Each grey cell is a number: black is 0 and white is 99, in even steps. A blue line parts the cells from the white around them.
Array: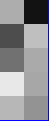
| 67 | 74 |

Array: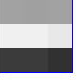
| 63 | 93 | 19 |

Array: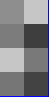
| 55 | 24 |

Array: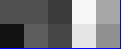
| 31 | 36 |

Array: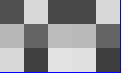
| 31 | 39 | 88 |

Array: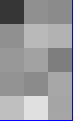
| 21 | 72 | 49 |

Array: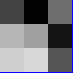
| 26 | 62 | 33 |

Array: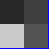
| 16 | 32 |
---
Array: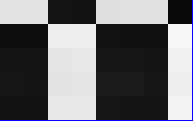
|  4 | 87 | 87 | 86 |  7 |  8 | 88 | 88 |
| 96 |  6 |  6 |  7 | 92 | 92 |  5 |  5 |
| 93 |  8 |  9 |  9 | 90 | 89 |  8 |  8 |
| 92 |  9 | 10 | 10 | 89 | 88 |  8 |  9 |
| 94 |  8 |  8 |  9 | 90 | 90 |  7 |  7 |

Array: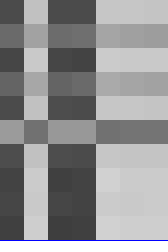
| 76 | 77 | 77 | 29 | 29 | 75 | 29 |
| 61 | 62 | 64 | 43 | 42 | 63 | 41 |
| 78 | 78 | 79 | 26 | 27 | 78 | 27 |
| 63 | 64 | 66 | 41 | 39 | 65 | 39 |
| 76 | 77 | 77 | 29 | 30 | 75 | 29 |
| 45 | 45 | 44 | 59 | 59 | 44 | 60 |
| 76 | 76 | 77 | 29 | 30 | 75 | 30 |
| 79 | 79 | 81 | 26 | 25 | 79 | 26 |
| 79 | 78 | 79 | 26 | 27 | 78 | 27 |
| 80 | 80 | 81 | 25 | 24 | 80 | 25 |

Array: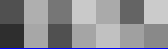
| 79 | 39 | 66 | 78 | 46 | 68 | 31 |
| 53 | 62 | 75 | 64 | 31 | 65 | 18 |

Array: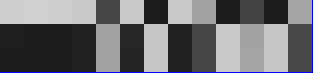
| 64 | 11 | 26 | 11 | 63 | 78 | 11 | 78 | 27 | 78 | 80 | 81 | 80 |
| 28 | 77 | 63 | 78 | 27 | 13 | 77 | 15 | 63 | 13 | 11 | 11 | 12 |
| 28 | 77 | 64 | 78 | 27 | 13 | 77 | 14 | 63 | 13 | 11 | 11 | 11 |

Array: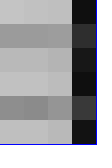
|  6 | 74 | 75 | 76 |
| 18 | 61 | 60 | 60 |
|  9 | 70 | 72 | 72 |
|  6 | 73 | 75 | 75 |
| 22 | 58 | 54 | 55 |
|  7 | 72 | 74 | 74 |

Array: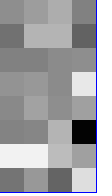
| 50 | 67 | 61 | 55 |
| 38 | 70 | 70 | 44 |
| 55 | 54 | 50 | 50 |
| 90 | 54 | 59 | 57 |
| 62 | 55 | 63 | 53 |
|  1 | 70 | 52 | 51 |
| 62 | 73 | 94 | 94 |
| 86 | 39 | 59 | 45 |

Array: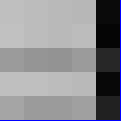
|  4 | 71 | 72 | 73 | 74 |
|  2 | 73 | 72 | 73 | 75 |
| 15 | 60 | 57 | 58 | 60 |
|  3 | 72 | 73 | 74 | 74 |
| 13 | 62 | 60 | 60 | 64 |

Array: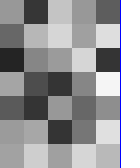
| 36 | 59 | 76 | 21 | 59 |
| 86 | 62 | 83 | 71 | 40 |
| 20 | 83 | 60 | 52 | 14 |
| 95 | 52 | 20 | 30 | 64 |
| 55 | 40 | 59 | 20 | 35 |
| 87 | 46 | 20 | 65 | 60 |
| 72 | 83 | 62 | 80 | 63 |
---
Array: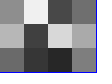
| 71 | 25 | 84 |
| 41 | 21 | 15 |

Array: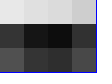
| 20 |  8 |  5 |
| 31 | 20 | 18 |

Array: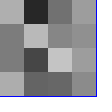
| 48 | 72 | 52 |
| 48 | 27 | 76 |

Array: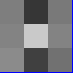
| 51 | 78 | 51 |
| 54 | 25 | 44 |

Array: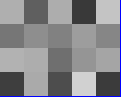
| 46 | 55 | 50 |
| 69 | 67 | 43 |

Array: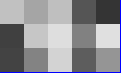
| 25 | 77 | 86 |
| 26 | 51 | 82 |

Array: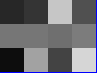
| 46 | 46 | 43 |
|  5 | 63 | 26 |

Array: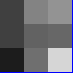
| 25 | 38 | 40 |
| 11 | 43 | 83 |

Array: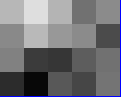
| 53 | 72 | 59 |
| 50 | 23 | 21 |
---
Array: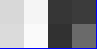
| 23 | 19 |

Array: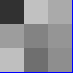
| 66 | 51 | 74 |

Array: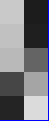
| 11 | 75 |

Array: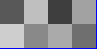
| 63 | 66 |

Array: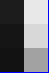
| 90 |  8 |

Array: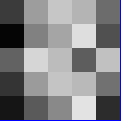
| 42 | 86 | 73 | 60 |  8 |
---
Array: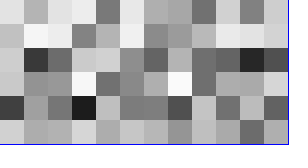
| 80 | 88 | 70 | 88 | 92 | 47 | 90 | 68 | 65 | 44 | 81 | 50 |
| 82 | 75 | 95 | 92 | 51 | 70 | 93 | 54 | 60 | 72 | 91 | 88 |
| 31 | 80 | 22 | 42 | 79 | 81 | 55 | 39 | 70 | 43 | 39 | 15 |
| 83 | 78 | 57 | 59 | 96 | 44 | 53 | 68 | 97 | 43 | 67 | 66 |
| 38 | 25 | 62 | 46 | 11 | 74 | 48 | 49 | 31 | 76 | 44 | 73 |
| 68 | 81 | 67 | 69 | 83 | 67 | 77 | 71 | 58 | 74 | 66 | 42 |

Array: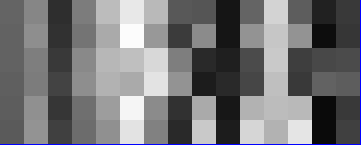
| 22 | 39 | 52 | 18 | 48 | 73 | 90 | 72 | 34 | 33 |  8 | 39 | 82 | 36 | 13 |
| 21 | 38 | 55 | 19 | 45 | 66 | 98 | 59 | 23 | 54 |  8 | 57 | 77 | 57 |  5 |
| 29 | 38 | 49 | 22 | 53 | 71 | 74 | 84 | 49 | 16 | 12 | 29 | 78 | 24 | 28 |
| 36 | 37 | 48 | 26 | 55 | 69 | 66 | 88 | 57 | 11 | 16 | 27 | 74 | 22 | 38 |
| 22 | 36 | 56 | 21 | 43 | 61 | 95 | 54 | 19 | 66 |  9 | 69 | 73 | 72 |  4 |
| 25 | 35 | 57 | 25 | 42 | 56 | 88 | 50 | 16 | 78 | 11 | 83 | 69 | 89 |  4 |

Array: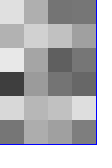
| 46 | 87 | 68 | 45 |
| 62 | 69 | 81 | 75 |
| 46 | 90 | 64 | 37 |
| 40 | 24 | 60 | 45 |
| 86 | 84 | 71 | 75 |
| 49 | 46 | 67 | 62 |

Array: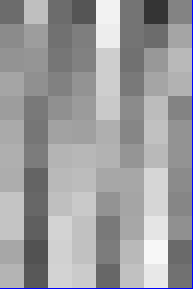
| 51 | 42 | 74 | 42 | 33 | 94 | 45 | 20 |
| 64 | 54 | 61 | 44 | 49 | 92 | 45 | 42 |
| 72 | 57 | 58 | 46 | 50 | 80 | 44 | 59 |
| 69 | 64 | 56 | 50 | 57 | 80 | 47 | 64 |
| 51 | 61 | 47 | 56 | 60 | 78 | 54 | 73 |
| 57 | 66 | 46 | 63 | 62 | 68 | 52 | 75 |
| 57 | 68 | 48 | 70 | 71 | 69 | 58 | 72 |
| 54 | 67 | 39 | 72 | 73 | 65 | 65 | 83 |
| 52 | 76 | 40 | 74 | 78 | 57 | 64 | 83 |
| 56 | 76 | 37 | 82 | 75 | 47 | 65 | 89 |
| 41 | 65 | 32 | 81 | 75 | 48 | 72 | 96 |
| 44 | 70 | 34 | 82 | 79 | 40 | 75 | 90 |

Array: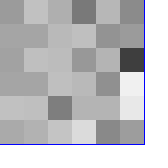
| 54 | 60 | 75 | 68 | 47 | 71 |
| 60 | 64 | 64 | 72 | 74 | 57 |
| 24 | 63 | 74 | 73 | 59 | 70 |
| 93 | 64 | 64 | 74 | 72 | 56 |
| 90 | 75 | 74 | 49 | 70 | 70 |
| 61 | 66 | 69 | 76 | 85 | 53 |

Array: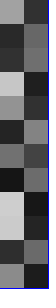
| 19 | 63 |
| 40 | 16 |
| 43 | 19 |
| 12 | 77 |
| 19 | 57 |
| 51 | 14 |
| 26 | 44 |
| 42 |  8 |
|  9 | 80 |
| 14 | 79 |
| 41 | 18 |
| 11 | 54 |
